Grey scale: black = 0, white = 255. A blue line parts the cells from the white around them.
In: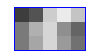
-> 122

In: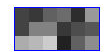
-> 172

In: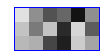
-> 184

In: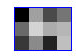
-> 56

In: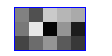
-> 68

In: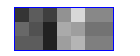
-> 92

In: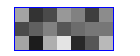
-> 164
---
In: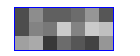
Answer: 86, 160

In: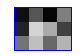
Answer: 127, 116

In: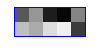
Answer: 132, 190

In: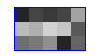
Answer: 163, 110

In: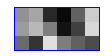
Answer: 204, 107

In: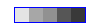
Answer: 57, 228
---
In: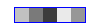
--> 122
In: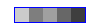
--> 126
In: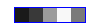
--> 57
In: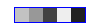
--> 152
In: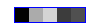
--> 171
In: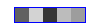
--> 211
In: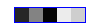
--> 131
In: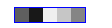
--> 24
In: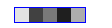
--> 65
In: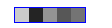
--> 36
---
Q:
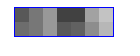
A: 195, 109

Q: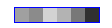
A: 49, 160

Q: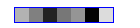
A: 220, 178

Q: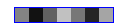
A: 165, 131

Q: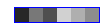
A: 141, 39

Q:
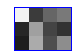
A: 121, 29

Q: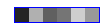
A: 153, 37

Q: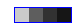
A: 22, 202

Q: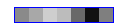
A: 127, 138
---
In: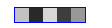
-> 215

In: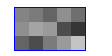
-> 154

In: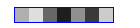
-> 30

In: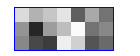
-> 189

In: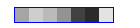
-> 147

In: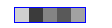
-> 132
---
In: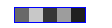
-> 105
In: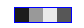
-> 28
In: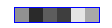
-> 145
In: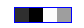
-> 47
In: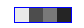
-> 233
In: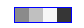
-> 139
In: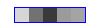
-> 214
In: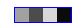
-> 161
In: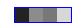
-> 35
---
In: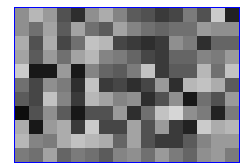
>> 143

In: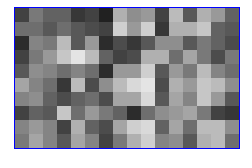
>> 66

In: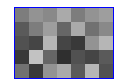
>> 125

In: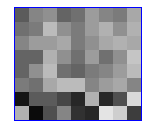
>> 91

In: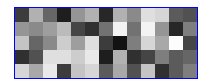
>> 60
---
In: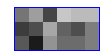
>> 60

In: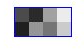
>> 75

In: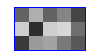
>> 206

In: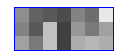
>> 131

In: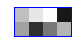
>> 191

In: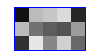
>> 187

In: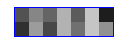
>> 82

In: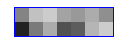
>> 132
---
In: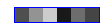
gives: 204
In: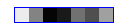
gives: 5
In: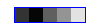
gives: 95
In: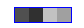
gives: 194
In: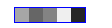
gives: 131
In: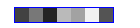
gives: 36
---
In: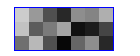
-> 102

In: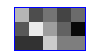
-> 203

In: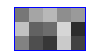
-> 55

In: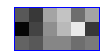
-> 134

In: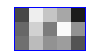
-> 146

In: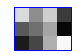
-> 70
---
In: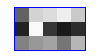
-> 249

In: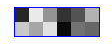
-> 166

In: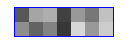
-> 99

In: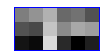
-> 73

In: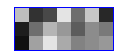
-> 110

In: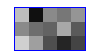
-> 110
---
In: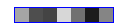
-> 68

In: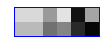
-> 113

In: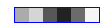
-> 87

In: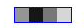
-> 120

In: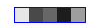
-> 103

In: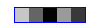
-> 3

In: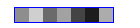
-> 107

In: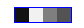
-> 127

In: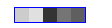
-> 52

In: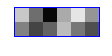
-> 99
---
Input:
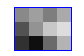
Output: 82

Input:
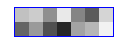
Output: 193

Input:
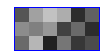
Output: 140

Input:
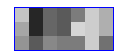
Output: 166

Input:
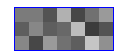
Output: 94

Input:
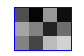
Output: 164

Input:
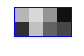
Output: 182

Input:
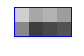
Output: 207

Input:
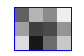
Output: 159
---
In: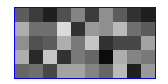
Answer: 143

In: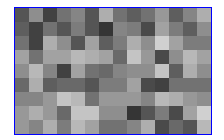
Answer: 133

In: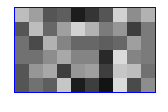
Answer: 113

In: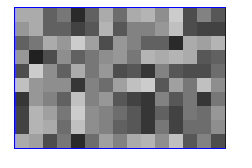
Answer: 66

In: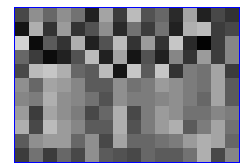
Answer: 175
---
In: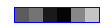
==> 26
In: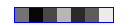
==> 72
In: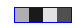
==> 226
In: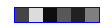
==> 14
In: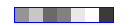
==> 106
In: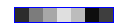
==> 167
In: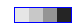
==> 149
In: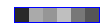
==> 150
